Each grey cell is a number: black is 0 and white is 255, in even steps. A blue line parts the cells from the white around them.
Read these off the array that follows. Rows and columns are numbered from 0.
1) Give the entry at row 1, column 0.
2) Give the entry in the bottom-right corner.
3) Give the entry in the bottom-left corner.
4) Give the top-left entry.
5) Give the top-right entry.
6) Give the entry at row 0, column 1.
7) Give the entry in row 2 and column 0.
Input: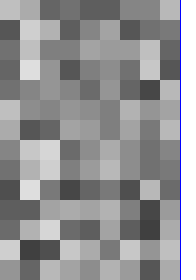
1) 86
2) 171
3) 149
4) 191
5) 184
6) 171
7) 113

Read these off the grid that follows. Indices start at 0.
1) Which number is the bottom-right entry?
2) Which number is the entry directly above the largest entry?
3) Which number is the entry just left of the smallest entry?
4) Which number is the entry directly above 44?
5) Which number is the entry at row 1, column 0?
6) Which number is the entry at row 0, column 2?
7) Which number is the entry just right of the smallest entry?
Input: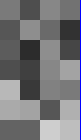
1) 190
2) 86
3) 92
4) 142
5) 86
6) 135
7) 142

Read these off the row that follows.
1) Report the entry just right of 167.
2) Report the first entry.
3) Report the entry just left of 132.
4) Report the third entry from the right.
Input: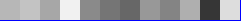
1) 241
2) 183
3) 152
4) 175

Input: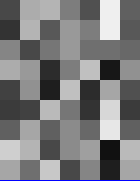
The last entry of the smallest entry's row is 186
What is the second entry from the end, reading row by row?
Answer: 30
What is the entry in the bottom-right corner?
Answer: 166
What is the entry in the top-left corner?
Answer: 72
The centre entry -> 192
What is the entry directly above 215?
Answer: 166
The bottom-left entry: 166
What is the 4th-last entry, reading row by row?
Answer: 72
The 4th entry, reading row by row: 125
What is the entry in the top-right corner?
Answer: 96
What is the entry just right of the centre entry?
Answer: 44
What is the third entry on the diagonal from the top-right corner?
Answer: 111
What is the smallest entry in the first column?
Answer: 51
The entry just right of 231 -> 96
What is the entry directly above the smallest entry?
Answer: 231
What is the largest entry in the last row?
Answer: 200
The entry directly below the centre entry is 118
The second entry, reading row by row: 172
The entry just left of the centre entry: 30

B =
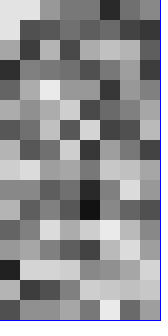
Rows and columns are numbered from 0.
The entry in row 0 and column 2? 152
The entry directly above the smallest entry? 41
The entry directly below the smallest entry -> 206
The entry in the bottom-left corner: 80
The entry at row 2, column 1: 61
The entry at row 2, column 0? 166
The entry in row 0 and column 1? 227
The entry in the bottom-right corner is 158
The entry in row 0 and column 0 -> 227
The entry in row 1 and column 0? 227
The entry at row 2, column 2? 180
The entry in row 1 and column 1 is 80
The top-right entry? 136
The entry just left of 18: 87
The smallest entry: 18
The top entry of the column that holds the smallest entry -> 120
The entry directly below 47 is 100
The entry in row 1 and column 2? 87

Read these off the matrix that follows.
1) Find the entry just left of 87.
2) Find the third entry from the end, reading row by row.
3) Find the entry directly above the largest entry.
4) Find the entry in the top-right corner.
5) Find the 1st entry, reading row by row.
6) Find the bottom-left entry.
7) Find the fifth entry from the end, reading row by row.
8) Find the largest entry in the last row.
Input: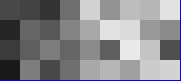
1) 102
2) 160
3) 219
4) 226
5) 72
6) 25
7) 168
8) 211

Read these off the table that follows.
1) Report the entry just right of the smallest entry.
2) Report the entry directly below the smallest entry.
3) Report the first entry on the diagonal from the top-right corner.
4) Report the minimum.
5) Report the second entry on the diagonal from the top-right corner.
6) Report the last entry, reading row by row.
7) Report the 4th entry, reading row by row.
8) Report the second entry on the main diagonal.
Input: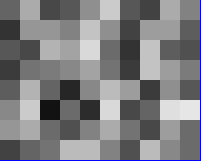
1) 107
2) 107
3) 130
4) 18
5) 157
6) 107
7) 87
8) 150

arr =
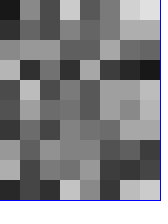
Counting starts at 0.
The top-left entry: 24
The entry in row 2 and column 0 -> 137
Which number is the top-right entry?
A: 224
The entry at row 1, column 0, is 48
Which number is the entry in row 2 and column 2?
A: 152
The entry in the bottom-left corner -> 40
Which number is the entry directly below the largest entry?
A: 174
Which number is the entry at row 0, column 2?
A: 75
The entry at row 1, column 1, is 101
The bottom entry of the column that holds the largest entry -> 203
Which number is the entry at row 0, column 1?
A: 137
